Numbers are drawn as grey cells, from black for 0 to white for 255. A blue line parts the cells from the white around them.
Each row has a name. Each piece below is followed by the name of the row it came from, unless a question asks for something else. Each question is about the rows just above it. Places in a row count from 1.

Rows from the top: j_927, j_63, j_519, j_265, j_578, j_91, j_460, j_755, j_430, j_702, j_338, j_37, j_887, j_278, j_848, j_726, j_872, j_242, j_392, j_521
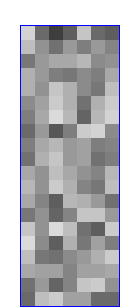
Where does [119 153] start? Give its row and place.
j_519, 1
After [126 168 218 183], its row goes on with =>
[100 183 211]

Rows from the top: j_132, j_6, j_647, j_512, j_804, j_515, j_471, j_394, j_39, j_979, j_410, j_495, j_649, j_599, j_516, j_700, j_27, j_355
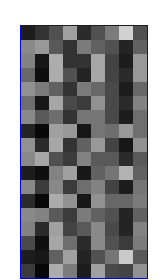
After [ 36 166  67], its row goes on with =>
[ 43 152]
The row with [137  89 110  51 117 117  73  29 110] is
j_471

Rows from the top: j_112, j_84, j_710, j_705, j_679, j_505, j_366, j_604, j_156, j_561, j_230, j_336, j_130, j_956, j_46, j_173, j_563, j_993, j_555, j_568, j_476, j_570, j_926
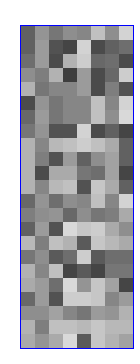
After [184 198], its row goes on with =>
[184 184]
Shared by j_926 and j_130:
[148]
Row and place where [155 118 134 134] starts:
j_366, 2
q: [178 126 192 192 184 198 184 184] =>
j_570
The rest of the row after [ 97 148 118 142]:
[134 192 142 211]
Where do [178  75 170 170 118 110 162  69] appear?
j_230
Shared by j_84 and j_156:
[97]

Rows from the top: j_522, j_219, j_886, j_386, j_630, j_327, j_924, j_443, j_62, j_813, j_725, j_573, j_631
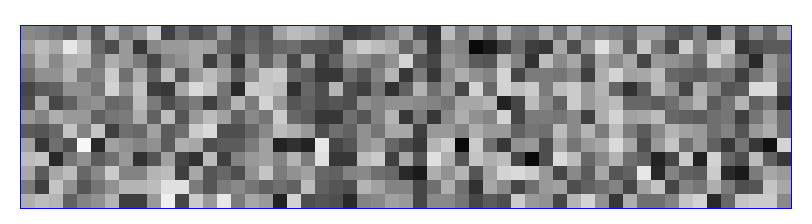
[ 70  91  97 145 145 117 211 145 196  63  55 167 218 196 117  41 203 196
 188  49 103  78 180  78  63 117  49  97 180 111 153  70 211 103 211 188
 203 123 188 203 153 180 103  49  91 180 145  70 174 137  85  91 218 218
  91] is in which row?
j_630
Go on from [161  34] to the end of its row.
[ 49  34 231  70  85 145 161 103  78  55 180 203  10 203 111  55 145 153
  78 167 117 153 167 218 167  78 153 196 111 153  97  55 117  55  18 211]
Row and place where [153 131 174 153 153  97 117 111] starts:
j_443, 31

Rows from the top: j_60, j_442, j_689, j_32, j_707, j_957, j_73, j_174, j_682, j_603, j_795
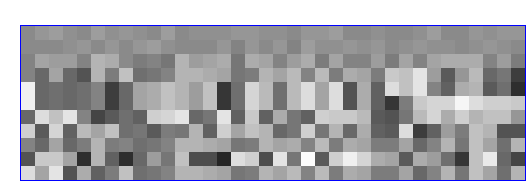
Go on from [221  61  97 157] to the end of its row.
[124 193 180  83  83]
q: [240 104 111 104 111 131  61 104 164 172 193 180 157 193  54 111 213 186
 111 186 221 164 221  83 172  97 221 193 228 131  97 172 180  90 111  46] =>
j_707
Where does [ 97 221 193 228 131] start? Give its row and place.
j_707, 26
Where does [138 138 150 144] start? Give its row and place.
j_60, 31

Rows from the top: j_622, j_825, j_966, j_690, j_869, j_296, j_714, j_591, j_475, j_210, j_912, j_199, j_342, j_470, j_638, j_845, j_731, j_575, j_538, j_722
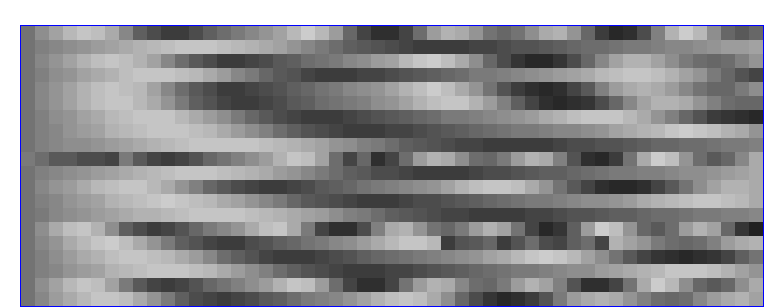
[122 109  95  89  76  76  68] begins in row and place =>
j_912, 22
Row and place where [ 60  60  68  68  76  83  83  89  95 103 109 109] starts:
j_825, 31
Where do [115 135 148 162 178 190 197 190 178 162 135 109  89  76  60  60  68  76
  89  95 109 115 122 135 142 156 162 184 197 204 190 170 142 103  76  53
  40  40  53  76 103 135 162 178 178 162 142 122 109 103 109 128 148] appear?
j_966
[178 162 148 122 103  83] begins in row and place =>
j_690, 47
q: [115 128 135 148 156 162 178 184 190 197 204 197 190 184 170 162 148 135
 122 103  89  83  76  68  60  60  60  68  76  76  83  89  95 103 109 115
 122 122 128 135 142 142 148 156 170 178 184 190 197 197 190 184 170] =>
j_342

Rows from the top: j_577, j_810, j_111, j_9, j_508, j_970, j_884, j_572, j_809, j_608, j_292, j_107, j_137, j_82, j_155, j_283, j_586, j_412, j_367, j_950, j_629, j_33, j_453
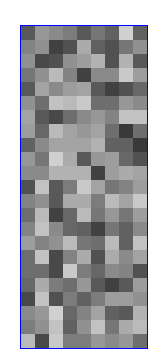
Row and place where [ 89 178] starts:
j_629, 8
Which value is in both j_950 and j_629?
[97]
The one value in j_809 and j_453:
[138]

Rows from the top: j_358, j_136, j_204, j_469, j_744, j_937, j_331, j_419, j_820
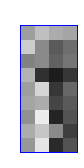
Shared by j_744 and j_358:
[158]
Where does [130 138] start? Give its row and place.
j_204, 1
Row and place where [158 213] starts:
j_744, 1
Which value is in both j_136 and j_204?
[138]
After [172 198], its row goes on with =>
[138  62]
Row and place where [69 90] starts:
j_937, 3
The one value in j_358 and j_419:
[172]

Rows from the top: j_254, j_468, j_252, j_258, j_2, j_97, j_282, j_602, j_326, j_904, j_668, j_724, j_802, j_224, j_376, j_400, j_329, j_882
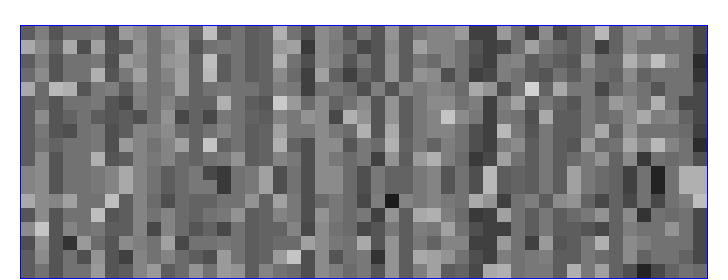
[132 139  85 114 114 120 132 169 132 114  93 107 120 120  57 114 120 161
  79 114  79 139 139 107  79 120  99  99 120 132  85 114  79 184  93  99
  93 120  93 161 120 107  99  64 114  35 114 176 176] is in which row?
j_724
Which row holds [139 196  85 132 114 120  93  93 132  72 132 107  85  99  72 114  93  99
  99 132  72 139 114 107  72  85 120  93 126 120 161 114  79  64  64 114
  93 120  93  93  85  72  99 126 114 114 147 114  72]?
j_376
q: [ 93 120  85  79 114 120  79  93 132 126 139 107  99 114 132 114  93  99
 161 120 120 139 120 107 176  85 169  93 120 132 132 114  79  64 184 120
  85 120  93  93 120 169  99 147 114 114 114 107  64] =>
j_602
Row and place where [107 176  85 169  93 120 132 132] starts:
j_602, 24

